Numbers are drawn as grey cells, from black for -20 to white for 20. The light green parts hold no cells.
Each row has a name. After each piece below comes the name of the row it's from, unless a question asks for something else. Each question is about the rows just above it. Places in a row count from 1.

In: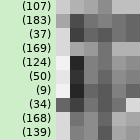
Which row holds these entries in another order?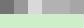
(169)
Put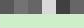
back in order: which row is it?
(37)
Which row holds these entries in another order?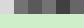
(34)

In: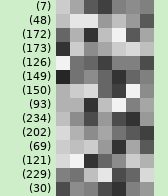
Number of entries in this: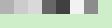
7
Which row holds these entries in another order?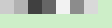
(150)
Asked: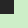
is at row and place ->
(149), 1
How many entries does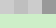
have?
4

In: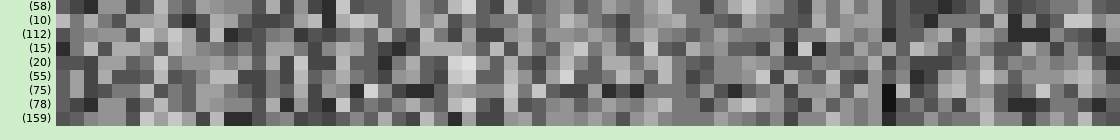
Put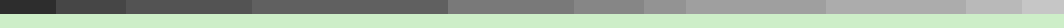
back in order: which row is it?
(15)
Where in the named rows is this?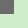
(159), 64
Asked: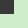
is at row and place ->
(112), 18
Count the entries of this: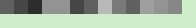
13
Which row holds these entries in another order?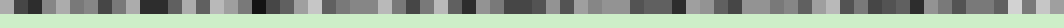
(78)
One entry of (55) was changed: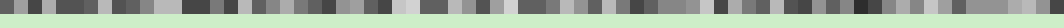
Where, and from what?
64, [3]

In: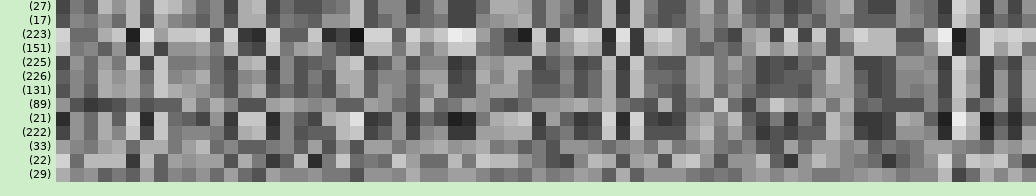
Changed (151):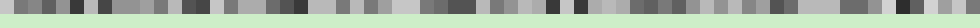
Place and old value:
18, [5]
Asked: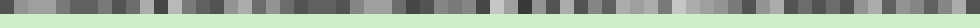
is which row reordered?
(131)
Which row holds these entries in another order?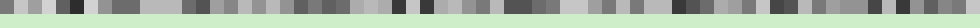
(151)

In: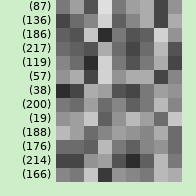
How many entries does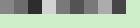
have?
9
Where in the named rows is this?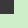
(166), 4

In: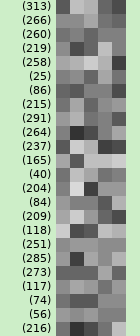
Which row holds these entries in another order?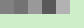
(291)
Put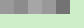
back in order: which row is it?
(117)
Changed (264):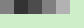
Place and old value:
5, [6]
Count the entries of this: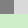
2

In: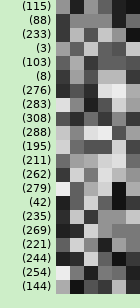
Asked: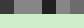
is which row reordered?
(88)
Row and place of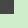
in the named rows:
(195), 6
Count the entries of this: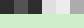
6

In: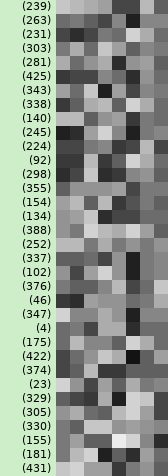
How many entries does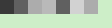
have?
7
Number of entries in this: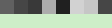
8
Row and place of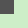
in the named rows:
(154), 6
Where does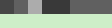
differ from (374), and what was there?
3, [9]

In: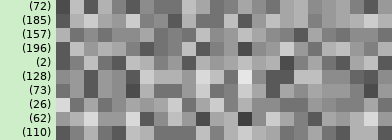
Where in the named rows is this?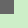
(128), 22
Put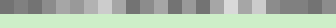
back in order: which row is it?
(26)

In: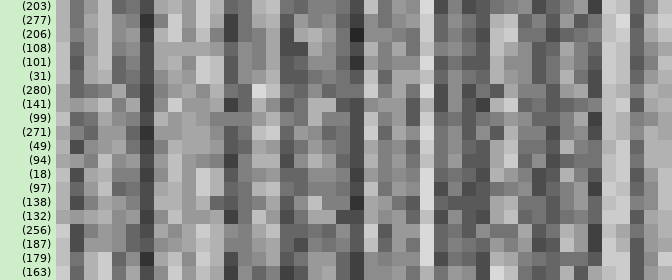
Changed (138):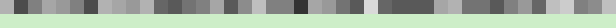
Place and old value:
9, [8]
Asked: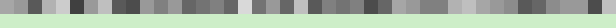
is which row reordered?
(187)

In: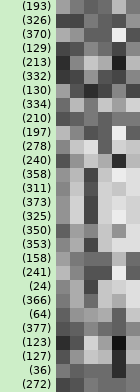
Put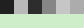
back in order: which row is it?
(213)
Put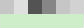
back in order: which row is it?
(311)
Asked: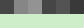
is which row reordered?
(332)
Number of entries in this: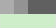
4
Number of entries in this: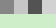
4
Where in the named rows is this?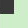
(332), 1
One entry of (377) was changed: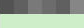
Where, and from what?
3, [1]

